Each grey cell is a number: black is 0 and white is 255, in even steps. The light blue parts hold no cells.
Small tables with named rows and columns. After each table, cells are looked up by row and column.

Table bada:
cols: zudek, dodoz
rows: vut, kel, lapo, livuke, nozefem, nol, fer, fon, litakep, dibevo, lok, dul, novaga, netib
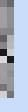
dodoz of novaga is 148
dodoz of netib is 116
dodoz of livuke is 143
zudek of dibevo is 158
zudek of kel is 161
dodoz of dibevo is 151
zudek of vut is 132
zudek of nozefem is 136
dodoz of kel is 143
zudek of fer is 134
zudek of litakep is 216
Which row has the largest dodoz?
fon

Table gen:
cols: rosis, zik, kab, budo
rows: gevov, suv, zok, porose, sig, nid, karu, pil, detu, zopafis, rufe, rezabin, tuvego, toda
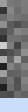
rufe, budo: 111
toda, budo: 99
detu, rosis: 177
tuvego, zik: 109
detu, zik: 100
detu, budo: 97
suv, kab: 108
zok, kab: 116
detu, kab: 165
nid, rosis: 51
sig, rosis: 74
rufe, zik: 96
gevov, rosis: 156
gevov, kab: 116
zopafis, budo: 129

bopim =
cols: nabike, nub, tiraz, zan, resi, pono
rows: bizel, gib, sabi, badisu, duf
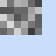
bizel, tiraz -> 177
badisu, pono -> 98
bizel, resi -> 105
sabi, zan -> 110
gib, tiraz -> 105
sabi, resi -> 173
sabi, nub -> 151
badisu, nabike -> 144
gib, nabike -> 84
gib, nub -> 86
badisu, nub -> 218
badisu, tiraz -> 135
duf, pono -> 118
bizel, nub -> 117
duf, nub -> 132
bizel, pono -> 70
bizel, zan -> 168
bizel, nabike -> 200
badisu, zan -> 173

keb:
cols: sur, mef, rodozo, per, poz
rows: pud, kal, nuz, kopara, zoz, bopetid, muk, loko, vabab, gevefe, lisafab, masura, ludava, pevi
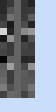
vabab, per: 39
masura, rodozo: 100
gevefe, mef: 159
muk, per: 69
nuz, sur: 53
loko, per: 64
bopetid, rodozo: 100
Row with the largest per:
zoz

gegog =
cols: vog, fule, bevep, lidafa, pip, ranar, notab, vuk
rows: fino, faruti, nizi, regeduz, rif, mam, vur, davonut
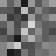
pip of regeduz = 214
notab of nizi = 117
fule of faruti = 85
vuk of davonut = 128
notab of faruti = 98
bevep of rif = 85
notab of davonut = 109
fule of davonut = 26

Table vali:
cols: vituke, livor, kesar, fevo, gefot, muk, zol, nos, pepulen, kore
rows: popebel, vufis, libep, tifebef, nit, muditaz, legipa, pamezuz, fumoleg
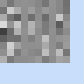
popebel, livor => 119
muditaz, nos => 142
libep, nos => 143
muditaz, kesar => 111
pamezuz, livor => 195
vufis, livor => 202
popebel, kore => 112
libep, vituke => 171
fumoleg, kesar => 140
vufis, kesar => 170
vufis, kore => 115
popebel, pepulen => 136
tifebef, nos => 141
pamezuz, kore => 118
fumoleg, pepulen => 161
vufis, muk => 138
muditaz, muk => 145
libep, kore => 136
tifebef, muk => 147
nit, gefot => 175

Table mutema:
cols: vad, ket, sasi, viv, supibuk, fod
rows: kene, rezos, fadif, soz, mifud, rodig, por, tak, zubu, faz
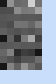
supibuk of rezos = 124
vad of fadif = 86
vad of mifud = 96
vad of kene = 25
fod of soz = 129
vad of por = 86
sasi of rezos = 140
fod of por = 87
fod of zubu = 110
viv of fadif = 88
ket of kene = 146
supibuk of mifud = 84
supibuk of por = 90
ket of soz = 77
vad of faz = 22
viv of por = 88

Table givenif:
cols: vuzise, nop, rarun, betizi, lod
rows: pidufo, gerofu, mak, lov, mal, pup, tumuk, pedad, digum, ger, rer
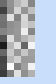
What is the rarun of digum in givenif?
207
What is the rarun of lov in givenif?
151
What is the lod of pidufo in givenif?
134
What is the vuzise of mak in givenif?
117
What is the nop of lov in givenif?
143
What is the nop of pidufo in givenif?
146
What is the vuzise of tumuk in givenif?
29
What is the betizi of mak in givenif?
216
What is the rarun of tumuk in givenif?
223
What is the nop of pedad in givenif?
201
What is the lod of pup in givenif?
201
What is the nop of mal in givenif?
146

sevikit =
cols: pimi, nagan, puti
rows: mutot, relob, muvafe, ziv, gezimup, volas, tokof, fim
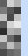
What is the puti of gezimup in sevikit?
163
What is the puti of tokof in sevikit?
142
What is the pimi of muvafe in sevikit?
193
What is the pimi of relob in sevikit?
124
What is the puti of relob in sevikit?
61
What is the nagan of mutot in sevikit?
209
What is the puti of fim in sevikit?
115
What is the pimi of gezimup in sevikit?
45
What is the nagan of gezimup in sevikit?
175
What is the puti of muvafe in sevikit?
195
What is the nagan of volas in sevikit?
105
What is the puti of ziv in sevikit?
232
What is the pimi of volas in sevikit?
198
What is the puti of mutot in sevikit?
178

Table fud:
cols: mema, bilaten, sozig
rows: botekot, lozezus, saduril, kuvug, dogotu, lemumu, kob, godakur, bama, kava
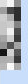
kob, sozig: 162
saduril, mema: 206
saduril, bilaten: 174
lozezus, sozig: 46
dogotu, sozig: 78
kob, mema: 146
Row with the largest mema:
botekot

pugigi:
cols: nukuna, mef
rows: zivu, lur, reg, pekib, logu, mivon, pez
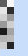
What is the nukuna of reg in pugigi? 208
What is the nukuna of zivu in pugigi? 93
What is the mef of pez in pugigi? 38
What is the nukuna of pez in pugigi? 205
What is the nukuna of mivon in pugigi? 179
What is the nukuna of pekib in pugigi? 154
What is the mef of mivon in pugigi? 185
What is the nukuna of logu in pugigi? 28
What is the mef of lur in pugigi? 46
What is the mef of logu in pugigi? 163
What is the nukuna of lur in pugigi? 229
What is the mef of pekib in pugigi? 207
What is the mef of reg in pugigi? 155
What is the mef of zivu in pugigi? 247

